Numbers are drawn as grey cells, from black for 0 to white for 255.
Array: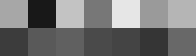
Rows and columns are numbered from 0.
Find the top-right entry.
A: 181
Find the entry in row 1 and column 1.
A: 89
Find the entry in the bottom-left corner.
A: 60
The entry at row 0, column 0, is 167

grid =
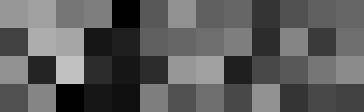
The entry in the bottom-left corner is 80
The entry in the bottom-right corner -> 65
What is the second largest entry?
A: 173
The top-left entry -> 151
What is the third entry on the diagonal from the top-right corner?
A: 88
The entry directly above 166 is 118
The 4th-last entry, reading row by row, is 145
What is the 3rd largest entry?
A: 166
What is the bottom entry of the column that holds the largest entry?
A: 1
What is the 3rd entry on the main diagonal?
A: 193
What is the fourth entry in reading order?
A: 126
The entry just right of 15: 126
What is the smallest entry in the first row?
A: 1
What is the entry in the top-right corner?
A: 102
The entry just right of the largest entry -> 44
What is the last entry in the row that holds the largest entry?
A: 139

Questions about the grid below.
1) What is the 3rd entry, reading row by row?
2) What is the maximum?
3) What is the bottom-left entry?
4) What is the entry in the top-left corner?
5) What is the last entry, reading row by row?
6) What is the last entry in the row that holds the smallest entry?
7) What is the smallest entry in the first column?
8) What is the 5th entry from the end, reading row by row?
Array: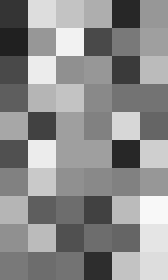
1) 195
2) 248
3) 121
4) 52
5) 221
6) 159
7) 32
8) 109

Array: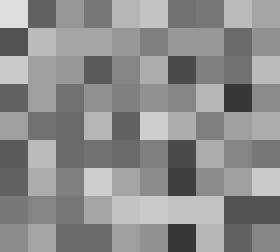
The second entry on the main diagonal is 187
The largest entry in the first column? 222
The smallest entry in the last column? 82
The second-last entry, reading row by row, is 98
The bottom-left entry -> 139
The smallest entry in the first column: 82
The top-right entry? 165
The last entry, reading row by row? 133
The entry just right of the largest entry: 98
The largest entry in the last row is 181
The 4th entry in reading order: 119
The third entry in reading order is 151
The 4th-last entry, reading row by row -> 55
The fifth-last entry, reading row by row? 145
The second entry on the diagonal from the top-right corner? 106

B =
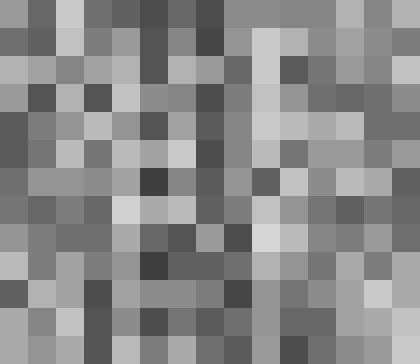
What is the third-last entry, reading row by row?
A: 140
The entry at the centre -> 91
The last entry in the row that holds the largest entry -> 111
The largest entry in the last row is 201
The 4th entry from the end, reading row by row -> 111
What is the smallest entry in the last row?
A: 77
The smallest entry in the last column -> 97
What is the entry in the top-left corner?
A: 154
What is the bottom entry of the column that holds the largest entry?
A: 154
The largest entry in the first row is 201
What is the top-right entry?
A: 178
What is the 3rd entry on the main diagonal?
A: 133
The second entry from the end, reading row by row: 154
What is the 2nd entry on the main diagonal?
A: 97
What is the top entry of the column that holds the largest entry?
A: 140
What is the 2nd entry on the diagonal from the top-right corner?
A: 140
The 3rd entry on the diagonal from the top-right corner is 154
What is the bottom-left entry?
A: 170
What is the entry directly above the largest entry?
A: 193
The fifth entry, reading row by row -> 97
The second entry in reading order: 103
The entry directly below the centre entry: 97
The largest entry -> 214
